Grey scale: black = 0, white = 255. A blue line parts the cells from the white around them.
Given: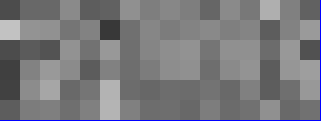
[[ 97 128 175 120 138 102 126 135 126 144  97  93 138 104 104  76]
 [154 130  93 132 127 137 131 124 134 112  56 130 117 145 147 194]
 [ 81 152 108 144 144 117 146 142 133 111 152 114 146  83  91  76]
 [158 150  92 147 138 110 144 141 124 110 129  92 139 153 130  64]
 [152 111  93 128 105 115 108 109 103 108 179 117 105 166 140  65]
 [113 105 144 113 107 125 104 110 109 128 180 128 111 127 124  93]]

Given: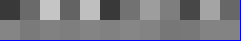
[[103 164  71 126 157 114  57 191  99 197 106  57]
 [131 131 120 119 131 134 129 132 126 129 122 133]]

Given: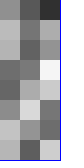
[[ 48  88 144]
 [173 117 187]
 [147  98 180]
 [245 121 110]
 [203 172 102]
 [118 217 140]
 [109 148 195]
 [206  94 182]]

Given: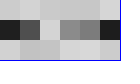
[[214 199 200 202 211 204]
 [ 29 124 139 212  79  31]
 [204 216 214 196 194 210]]

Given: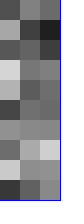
[[107 129  80]
 [ 31  64 167]
 [ 62  99  87]
 [127 119 213]
 [110  92 179]
 [106 112  70]
 [135 137 145]
 [207 170 109]
 [145 142 202]
 [137  97  56]]

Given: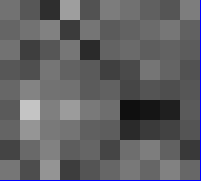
[[125  85  96 113 124  82 158  46  87 114]
 [ 97 118 107  98  91 117  59 129 114 101]
 [ 92  98  94 106  99  42 118  86  62 114]
 [ 82 100 117  74  64  90  98 117  79  87]
 [ 86  78  84  70  97  91 113 114 131 103]
 [ 90  31  21  15 110 121 155 127 196  90]
 [ 84  66  58  42  93  96 116 121 149 100]
 [ 57  97 125 110  69 101  93 129 105  68]
 [103 129 102 120 102  84  61 148  77 118]]

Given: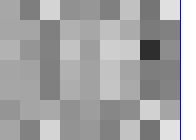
[[224 117 193 128 150 145 212 126 167]
 [129 123 171 191 167 176 128 165 166]
 [141  46 203 206 158 194 130 149 178]
 [128 126 165 194 162 177 128 162 165]
 [131 120 170 196 162 173 128 165 166]
 [165 209 141 135 157 145 169 165 149]
 [225 116 194 129 152 147 212 130 165]]
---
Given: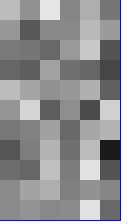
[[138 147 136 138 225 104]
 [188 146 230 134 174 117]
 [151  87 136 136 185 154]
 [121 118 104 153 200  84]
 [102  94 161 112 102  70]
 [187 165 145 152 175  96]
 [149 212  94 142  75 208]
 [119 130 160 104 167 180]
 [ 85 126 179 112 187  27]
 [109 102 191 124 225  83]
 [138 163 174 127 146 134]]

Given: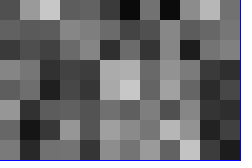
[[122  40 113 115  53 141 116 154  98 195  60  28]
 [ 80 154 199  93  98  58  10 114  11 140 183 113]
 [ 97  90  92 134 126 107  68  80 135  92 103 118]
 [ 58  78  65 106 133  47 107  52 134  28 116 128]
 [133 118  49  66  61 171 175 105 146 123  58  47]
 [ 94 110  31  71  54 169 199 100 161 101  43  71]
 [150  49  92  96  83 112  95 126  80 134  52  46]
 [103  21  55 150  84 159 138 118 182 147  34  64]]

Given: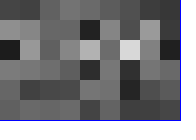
[[ 96 105 102 106  68  99  63  64  70]
 [ 69  65  97 115 106  92  80  61  55]
 [143 134 103 102  34 133  78 154  58]
 [ 28 152  96 134 178 108 216 129  32]
 [123 119 110  94  45 119  48 117 105]
 [102  65  72  74 117 113  37  78  90]]

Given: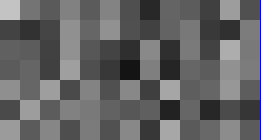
[[155  91 134  78 123  81 136  55 167  90 104 140  91]
 [195 116  90 129  91 131  79  40 100  92  64 157  80]
 [ 67  50  69 144 102 145  80  65  99 120  57  48 124]
 [ 96  92  65 145  87  68  47 137  47 122  66 173 121]
 [ 91 101  64 159  79  56  20 127  37 102  92 145 124]
 [143 102 158  74 131  80 136  63 166  94 102 151  93]
 [ 74 157  92 129 121  98  87  95  34 102  39  75  54]]

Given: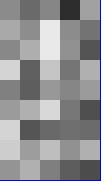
[[148 176 127  93  76]
 [139 106 134  45 161]
 [169 141 233 140 115]
 [136 174 233 145  84]
 [212  96 197 117 176]
 [128  94 152 134 155]
 [155 176 216 119  79]
 [212  85 105 111 107]
 [205 157 190 145 176]]

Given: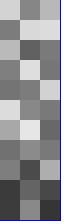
[[ 60 137  53]
 [211 134 184]
 [124 217 220]
 [186  97 122]
 [127 222 118]
 [116 124 210]
 [220 136 121]
 [168 230 104]
 [113 139 121]
 [126  75 174]
 [ 59 100  72]]
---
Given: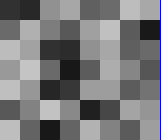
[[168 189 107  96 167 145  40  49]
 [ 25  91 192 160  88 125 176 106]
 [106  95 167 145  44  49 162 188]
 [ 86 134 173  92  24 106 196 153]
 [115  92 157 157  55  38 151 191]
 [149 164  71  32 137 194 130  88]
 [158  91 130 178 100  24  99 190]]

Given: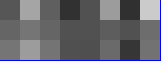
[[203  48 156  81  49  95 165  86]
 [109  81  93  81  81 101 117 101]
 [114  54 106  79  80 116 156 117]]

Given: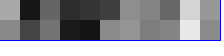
[[152 212 103 132 142  63  52  45 101  22 169]
 [138 233 133 126 149 138  20  26 116  68 137]]

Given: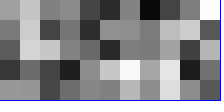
[[254 126  68   9 131  42  69 139 128 197 159]
 [ 87 204 189 123 142 144  46 117  68 204 122]
 [181  65 163 122 126  41 105 131 199 212  92]
 [113  28 229 166 249 199 141  31  68 107  55]
 [ 88 140 221 141 184 129 134 108  71 150 152]]

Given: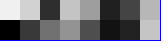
[[183  68  32 158 196  46 210 240]
 [197  34  18  78 147 113  57   0]]

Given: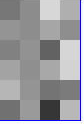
[[175 215 140 119]
 [142 166 141 148]
 [214  98 146 129]
 [211 168 143 163]
 [123 116 148 182]
 [184  54 154 113]]

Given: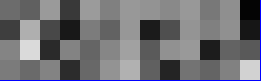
[[  4 143 120 152 137 147 152 128 155  57 154  96 108]
 [ 22 144 128 148  79  27 151  98 124  24  72 175  62]
 [ 89  99  28 153 145  90 161 134 101 131  42 218 132]
 [210 129 100 115  36  96 177 147 104  44 131 106 123]]

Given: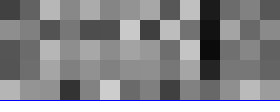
[[ 87 129 108  27 192  87 167 147 133 171 136 183  98  65]
 [138 105 164  18 114 189  63 201  78  77 119  83 128 142]
 [ 97 134 112  11 196 110 152 163 140 167 142 182 107  85]
 [100 119 119  36 165 119 143 142 129 145 128 165 110  84]
 [156 186 143 104 129  64 127 106 205 130  51 145 148 181]]

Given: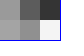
[[ 52  92 154]
 [244 144 164]]
